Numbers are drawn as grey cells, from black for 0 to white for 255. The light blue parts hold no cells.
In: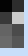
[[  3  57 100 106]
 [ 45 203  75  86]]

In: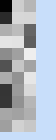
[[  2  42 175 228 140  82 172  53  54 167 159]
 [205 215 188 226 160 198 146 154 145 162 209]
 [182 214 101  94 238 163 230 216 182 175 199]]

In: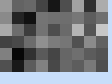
[[154 138 170  66 128  80]
 [ 99  36 109  73   7  25]
 [104  17  61 108  49  92]
 [ 68 116 115 144  90 129]
 [ 22 112  78 124  69  72]
 [ 78 110 106 118 102 104]
 [162 119 181  81 111  93]
 [ 48  93  85 139  92 121]
 [172 111 199  97  83  78]]

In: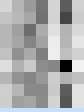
[[213 196 182 183 193 222 181 206 205]
 [181 185 159 166 144 177 146 182 159]
 [154 167 109 133 170 201 133 138 165]
 [116 113 172 162 127 141 152 137 139]
 [212 211 223 236 238 134 205 202 211]
 [ 92  69 179 181 191   3 178  93  85]
 [208 203 217 229 209 242 191 225 226]]

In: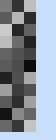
[[123  91 203 188  99  91  33 158  90  19 104]
 [ 51 182  39 108  82  76  80  60  45 137  55]
 [189  43  98  34  66  12 169  82 159 101 195]]

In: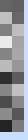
[[101 192 128 234 132 187  47 134  75 140  36]
 [ 96 103 189 163 168 150  93 192 136  87 123]]

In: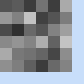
[[ 83 152  75 137 170 143]
 [ 91 129  48 148 120 126]
 [ 60 194 105 132 114  95]
 [115  65  85 174 101  60]
 [ 61  84 130  98  70 105]
 [170 125 159 195 141 131]]

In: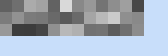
[[ 97 124 152]
 [111 146  61]
 [171 123  60]
 [162 120  69]
 [ 98 105 144]
 [217  90 184]
 [136 106 176]
 [152 165 113]
 [116 185 115]
 [142 203  92]
 [159 143 111]
 [ 72 137 140]]

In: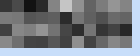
[[ 54 123  65 137]
 [ 74 120 135 111]
 [ 18  85 128  68]
 [ 41  90 148  66]
 [132  95 115  87]
 [197  43  70  65]
 [145 118  45 143]
 [ 99  96 117  67]
 [124  81  53 103]
 [149 106  67 134]
 [132 100  39 119]]
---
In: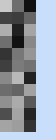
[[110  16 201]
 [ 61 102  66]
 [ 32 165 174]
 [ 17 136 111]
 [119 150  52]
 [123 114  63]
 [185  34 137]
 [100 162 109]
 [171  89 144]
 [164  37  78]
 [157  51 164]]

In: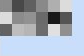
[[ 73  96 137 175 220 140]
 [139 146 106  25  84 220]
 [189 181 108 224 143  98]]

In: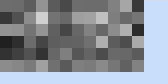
[[108  93 147  91  73 109 108 108 129 166  57 109]
 [ 81 140 208 115 105 159 162 192 126 105 117  56]
 [145 116 148  96  70 103 130 103 140 175  43 147]
 [ 46 108  69  94  98  99 112 175  92  77 170  32]
 [ 64  82  51 103 127  86 100  76 105 104  91  50]
 [135 122 160 112  90 127 123 138 118  97 130 140]]

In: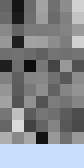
[[ 20 107 163 112 141 209 100]
 [ 27 110 158 107 128 194 106]
 [100 122 122 124 131 155 136]
 [ 31 162 159 141 125 209 151]
 [114 107  96 116 112 116 110]
 [111  13 120  68 152  81  31]
 [ 94 133 135 113  88 140 129]
 [ 92 121 142  99 133 148 149]
 [ 82 145  83 124 116 134 162]
 [191  92 118 111  92  77 118]
 [218  66 100 131  87  73 101]
 [136 167  18 152 111 153 174]]

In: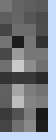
[[100  94  89 118]
 [101  86  75  94]
 [109 108  78  69]
 [ 28 117  50 115]
 [155 119 120  72]
 [202 141 110 112]
 [ 57  57  42  51]
 [165 125 114  96]
 [189 132 125  94]
 [ 82 123  24  58]
 [112 136  28  68]]

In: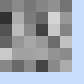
[[138 120 134 144 115 119]
 [172 123 105 212 151  48]
 [188 139  66 200 131  82]
 [150 166 153 108 193 100]
 [162 162 166 147 139 201]
 [106 137  68 137 171 135]]
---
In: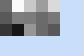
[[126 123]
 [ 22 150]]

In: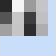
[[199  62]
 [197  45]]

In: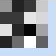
[[ 57 228]
 [ 38   5]]

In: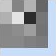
[[227  44]
 [141 158]]

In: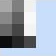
[[ 97 248]
 [ 70 243]]

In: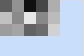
[[138 230]
 [164  98]]

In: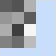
[[164  92]
 [ 62 245]]

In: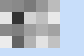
[[ 51 210]
 [127 158]]
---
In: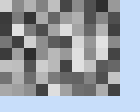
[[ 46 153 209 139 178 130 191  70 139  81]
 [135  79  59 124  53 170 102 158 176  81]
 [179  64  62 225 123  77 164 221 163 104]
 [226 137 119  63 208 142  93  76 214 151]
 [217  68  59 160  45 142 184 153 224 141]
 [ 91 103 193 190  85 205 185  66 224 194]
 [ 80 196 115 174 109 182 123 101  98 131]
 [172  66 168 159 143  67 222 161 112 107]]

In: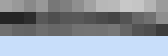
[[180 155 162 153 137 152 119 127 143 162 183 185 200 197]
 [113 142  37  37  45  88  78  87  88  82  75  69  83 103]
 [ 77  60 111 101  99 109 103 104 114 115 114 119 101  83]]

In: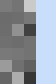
[[116 202 123]
 [110 120 108]
 [145  65 109]
 [109 115 112]
 [119 115 121]
 [112  97 155]
 [173  55 101]]

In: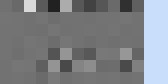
[[ 48  96 113 105 217  90  33 172  87  66  86 106]
 [117 114 116 115 113 116 110 114 114 113 115 115]
 [113 114 115 115 113 112 117 113 114 115 114 116]
 [114 113 115 113 117 115 109 118 114 111 114 112]
 [151 101 115 111 115 117  84 149  98  88 120 119]
 [ 74 128 114 118 117  95 148  73 132 141 108 109]
 [113 115 114 115 113 107 121 112 115 117 115 116]]

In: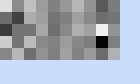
[[ 89 123 223 139 192 156 129 152 183 147]
 [110 116 109  65 172 159 117 129 160 137]
 [240 147  59 115 116 168 111 137 176 162]
 [  5 127 204 117 187 137 130 156 136 126]
 [109 177 134 183 112 146 127 161 130 154]]

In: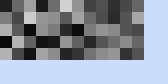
[[ 72 101  32 105 160  27 109 208 148  66  81  48]
 [ 84 166 125  72 203 149 143  90 162 106  77  43]
 [ 84  73 175  90  11 144 124  41  12 124 148 137]
 [138 102   9 180  98  19  26 149  98  40  85 110]
 [ 50  83 178  72  18 163 140  36  53 115 140 150]]
